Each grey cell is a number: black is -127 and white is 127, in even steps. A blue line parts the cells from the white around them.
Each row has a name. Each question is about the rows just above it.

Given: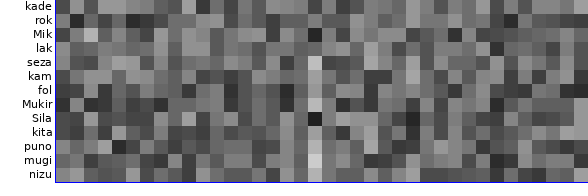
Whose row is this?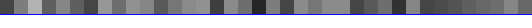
Mik
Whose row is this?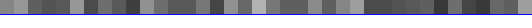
nizu
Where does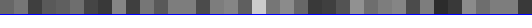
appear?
mugi
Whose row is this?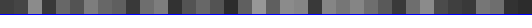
fol

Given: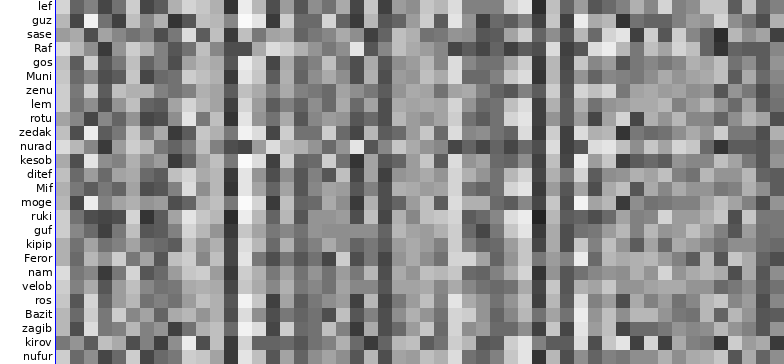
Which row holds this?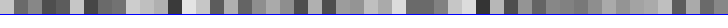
Muni
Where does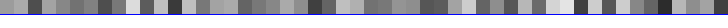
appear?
sase
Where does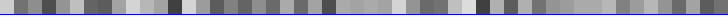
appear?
lem
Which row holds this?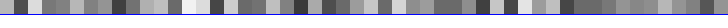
zagib
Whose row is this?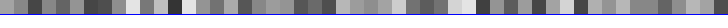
rotu
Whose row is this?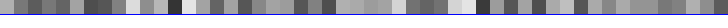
Mif

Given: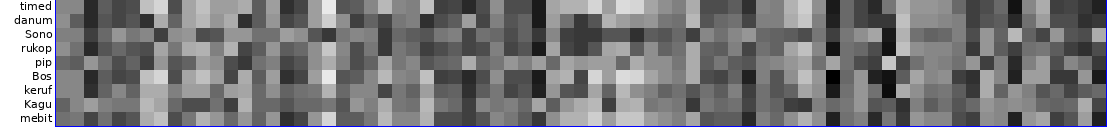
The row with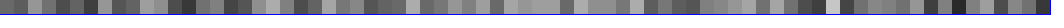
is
pip
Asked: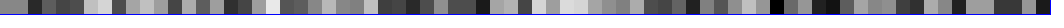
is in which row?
Bos

